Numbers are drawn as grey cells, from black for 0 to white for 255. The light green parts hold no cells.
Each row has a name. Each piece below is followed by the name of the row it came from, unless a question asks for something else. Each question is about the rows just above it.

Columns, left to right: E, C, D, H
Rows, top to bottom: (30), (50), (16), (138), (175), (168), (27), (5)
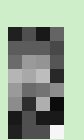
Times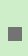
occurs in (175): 1
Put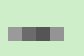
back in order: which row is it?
(16)
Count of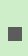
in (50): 3
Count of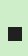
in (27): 0

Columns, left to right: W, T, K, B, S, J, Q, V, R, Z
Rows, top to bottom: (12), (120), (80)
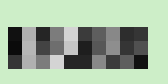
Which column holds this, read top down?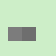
B
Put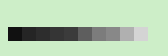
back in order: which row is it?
(12)

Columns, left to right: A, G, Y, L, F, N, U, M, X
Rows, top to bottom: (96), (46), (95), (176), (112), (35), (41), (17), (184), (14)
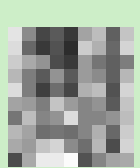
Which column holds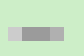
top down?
N
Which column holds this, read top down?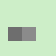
F
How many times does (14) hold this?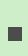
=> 1
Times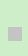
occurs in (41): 0
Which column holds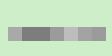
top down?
G
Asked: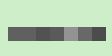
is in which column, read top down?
M

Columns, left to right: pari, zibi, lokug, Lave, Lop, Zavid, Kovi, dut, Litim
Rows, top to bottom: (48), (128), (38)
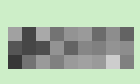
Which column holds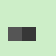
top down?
pari
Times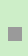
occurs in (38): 3
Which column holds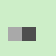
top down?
lokug
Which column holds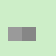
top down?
Zavid

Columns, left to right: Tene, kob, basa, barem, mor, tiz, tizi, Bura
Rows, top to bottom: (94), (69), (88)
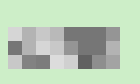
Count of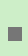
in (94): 3
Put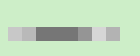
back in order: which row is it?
(94)
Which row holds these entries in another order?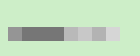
(94)
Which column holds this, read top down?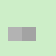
Bura

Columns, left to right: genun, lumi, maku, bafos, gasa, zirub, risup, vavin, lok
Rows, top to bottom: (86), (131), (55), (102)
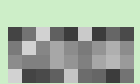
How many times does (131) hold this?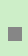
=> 1
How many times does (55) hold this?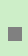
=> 3
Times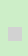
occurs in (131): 1
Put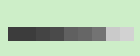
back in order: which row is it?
(86)
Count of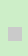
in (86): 1
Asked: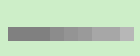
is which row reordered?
(55)

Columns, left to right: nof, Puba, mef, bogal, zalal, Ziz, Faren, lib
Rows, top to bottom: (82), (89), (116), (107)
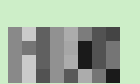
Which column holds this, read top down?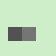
Faren
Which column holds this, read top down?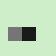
lib
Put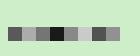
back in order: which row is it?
(107)
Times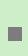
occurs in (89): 0
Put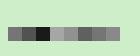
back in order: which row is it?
(89)
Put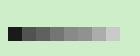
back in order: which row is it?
(116)
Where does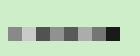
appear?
(107)

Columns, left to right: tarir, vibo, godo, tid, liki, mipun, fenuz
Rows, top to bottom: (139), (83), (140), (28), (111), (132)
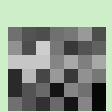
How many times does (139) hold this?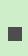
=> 2
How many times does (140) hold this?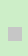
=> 3
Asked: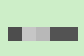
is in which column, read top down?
vibo
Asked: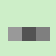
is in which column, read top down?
mipun
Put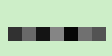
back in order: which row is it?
(132)

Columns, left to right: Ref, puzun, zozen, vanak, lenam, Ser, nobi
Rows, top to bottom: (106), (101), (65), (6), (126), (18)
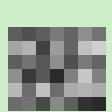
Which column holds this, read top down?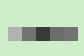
puzun
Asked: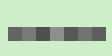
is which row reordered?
(65)
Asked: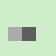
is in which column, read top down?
lenam
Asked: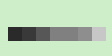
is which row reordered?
(6)

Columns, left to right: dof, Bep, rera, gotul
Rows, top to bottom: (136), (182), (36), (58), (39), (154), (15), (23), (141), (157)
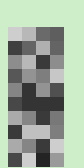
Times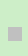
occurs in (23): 2
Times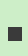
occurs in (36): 1
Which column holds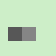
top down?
dof
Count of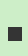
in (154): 3

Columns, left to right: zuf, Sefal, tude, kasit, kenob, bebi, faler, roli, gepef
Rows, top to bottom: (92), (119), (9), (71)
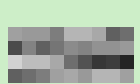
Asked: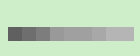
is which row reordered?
(71)
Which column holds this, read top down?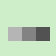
bebi

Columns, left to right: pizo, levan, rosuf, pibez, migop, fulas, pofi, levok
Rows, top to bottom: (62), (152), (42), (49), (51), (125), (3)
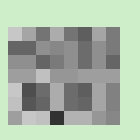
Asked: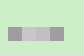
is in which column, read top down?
pizo
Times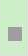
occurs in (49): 5
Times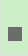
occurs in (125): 1
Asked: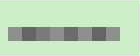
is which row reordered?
(42)
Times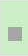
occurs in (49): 0
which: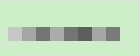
(62)

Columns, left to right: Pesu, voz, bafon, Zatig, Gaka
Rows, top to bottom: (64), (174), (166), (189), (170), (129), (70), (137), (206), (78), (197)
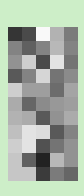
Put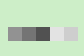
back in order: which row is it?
(206)
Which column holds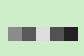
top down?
bafon
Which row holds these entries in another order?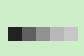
(78)
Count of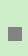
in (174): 3
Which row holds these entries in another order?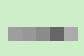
(129)

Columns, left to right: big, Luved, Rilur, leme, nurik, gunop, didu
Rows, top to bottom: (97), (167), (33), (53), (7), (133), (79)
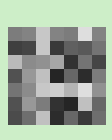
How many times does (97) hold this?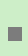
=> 2
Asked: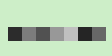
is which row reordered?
(53)
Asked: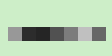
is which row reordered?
(53)
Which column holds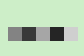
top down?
leme

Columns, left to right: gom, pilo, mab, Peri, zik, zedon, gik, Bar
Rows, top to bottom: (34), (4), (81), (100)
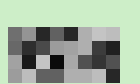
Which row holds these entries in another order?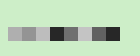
(34)
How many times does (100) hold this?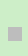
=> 2

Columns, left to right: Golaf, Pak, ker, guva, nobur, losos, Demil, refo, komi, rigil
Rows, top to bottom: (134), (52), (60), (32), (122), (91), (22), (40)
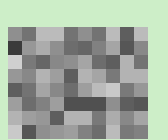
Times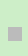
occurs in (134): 4
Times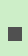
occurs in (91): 3
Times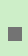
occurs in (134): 3
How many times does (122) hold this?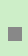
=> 1
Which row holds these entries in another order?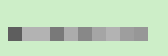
(22)

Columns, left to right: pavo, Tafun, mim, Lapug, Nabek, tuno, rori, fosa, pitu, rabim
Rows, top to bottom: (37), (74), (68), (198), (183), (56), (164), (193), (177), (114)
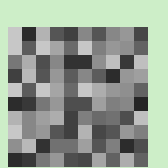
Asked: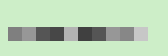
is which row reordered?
(193)
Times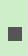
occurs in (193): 2
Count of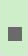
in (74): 1
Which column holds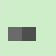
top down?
Nabek
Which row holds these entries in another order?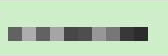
(114)

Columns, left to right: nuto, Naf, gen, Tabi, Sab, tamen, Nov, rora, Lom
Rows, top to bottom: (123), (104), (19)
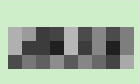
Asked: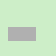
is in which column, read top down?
nuto
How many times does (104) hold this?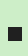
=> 2
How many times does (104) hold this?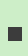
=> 3

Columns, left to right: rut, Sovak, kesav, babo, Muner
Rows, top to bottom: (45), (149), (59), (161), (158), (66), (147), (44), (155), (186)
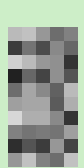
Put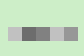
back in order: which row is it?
(186)
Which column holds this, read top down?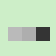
Muner

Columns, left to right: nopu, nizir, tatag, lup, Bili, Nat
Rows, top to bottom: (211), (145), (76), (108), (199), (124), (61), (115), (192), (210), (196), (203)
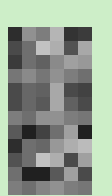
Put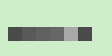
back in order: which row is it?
(124)
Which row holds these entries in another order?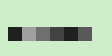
(115)
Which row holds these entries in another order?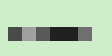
(196)

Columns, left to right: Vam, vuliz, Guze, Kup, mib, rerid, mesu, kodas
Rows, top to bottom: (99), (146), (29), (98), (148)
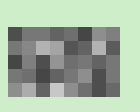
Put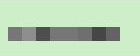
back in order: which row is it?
(98)
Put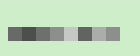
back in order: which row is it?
(148)
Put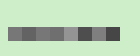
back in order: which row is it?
(29)
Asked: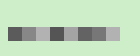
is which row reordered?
(146)
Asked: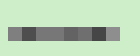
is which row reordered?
(99)
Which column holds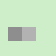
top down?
mesu
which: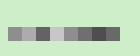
(148)

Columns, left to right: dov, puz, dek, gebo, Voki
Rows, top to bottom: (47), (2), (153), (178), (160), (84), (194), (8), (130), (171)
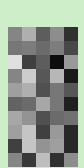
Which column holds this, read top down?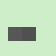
dek
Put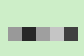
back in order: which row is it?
(8)

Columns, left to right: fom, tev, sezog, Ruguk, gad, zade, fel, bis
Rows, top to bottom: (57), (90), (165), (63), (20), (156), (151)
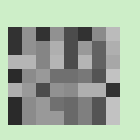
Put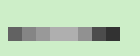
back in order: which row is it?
(90)
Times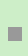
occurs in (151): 2
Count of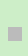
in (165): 0
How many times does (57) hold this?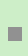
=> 2
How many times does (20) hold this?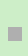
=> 3

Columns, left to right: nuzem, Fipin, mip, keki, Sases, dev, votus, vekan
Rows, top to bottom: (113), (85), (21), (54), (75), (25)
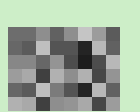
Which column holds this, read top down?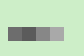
Fipin
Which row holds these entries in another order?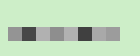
(54)

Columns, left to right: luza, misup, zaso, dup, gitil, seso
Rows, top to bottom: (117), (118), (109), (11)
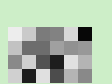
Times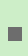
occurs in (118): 2
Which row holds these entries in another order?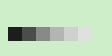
(11)
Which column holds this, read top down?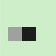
dup

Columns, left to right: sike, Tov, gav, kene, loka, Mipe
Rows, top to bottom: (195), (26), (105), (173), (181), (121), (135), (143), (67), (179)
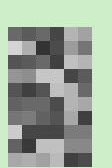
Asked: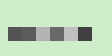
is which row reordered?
(105)
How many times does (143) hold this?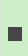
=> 3

